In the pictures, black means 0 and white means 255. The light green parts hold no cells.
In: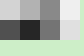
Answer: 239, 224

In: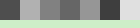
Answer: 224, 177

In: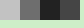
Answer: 194, 110

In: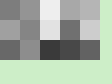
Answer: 238, 226

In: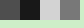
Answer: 211, 120

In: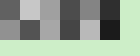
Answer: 199, 185

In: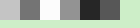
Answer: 252, 196

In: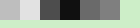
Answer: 226, 190
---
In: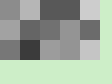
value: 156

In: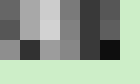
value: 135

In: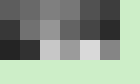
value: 155

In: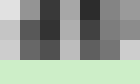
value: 95

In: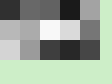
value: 62

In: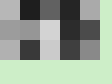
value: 203

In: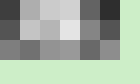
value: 153
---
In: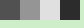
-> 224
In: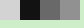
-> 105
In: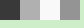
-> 249
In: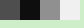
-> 144
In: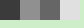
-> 102
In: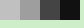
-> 68
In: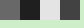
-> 228
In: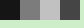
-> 193
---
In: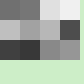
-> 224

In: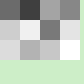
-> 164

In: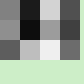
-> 211

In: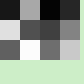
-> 4

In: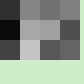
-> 113

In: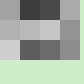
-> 73

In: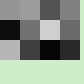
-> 83

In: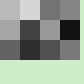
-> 115
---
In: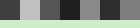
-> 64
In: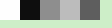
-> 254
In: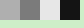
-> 175
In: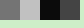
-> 116
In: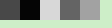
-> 72
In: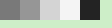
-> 121
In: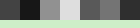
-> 67
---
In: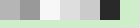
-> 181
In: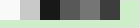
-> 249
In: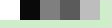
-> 255
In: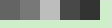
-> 100
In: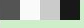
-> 84
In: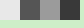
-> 232
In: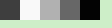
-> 62
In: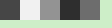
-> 70
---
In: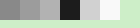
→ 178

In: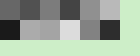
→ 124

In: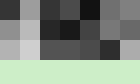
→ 53

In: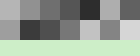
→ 111

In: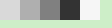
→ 128

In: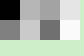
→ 163

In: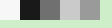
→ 112

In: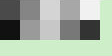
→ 212
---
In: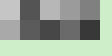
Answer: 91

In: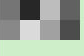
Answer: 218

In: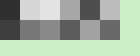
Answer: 119

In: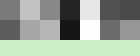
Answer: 166

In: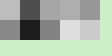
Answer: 29

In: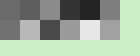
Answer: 184

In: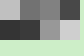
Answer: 58

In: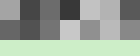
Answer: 82

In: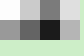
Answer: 100
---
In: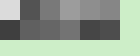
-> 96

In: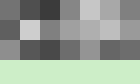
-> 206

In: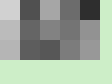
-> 101

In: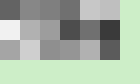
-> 177

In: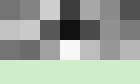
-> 201

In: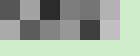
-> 92

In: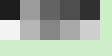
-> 181

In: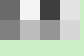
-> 188

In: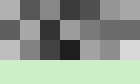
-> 168

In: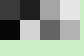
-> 212
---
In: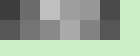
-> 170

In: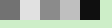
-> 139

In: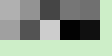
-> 205

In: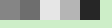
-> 230

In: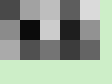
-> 116

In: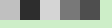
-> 213

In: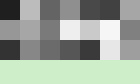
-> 58
